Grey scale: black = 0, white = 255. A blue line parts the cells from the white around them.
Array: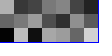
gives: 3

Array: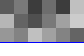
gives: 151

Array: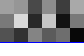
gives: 82

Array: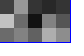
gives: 107

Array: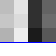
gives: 178

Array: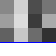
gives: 97

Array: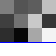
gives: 45
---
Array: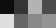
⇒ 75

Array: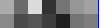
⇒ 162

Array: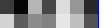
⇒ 41

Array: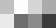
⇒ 171

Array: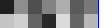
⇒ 120

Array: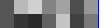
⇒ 151

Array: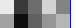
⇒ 131

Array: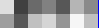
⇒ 138

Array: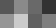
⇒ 50
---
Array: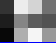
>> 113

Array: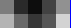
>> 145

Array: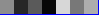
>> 173

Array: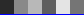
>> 117

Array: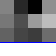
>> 143

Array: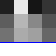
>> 52

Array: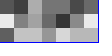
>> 105
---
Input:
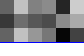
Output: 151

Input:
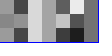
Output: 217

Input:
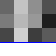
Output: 61

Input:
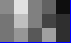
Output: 88

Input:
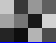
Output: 180

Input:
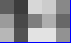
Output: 227

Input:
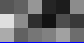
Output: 118
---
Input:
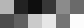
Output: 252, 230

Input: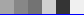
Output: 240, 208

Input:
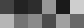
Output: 206, 182

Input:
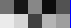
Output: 235, 214

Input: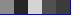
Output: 212, 139

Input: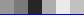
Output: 234, 193

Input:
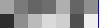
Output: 239, 218
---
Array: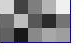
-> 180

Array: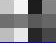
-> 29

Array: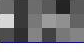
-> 36

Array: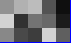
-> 83

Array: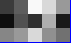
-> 217

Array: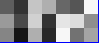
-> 85

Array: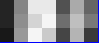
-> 170

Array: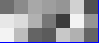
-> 209
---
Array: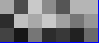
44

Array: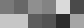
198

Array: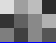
52

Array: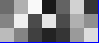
132

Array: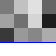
162

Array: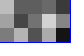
162

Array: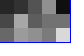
71

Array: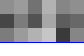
70

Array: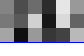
120

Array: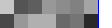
72
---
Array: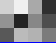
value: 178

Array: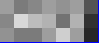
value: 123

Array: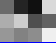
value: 141

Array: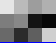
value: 95

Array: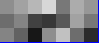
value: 23

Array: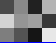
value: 21

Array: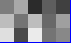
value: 235

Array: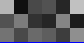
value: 106

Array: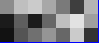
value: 112
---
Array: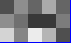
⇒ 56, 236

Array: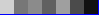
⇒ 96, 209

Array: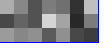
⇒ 213, 213

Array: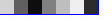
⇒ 128, 239

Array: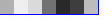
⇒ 114, 239

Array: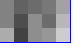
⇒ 142, 205
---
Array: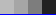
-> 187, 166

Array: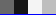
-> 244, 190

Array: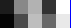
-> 255, 233

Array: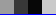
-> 202, 156

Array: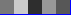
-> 203, 152

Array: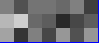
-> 206, 183
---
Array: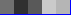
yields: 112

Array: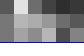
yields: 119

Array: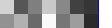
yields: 146

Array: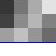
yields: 159

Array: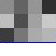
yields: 60

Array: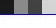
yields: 26

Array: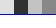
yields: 224

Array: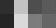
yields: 37
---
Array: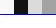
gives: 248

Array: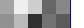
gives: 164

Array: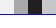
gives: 240

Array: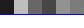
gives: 29

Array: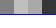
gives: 128

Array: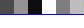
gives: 75

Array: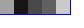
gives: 162

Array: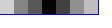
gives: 209

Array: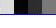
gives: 219
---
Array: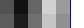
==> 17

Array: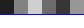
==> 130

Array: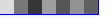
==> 119

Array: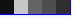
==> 199

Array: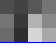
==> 67

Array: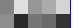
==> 223

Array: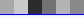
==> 202

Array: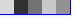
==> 49
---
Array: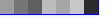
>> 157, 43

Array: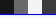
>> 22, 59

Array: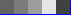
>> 99, 65

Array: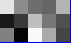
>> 228, 69

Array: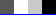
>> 87, 2

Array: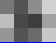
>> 119, 200
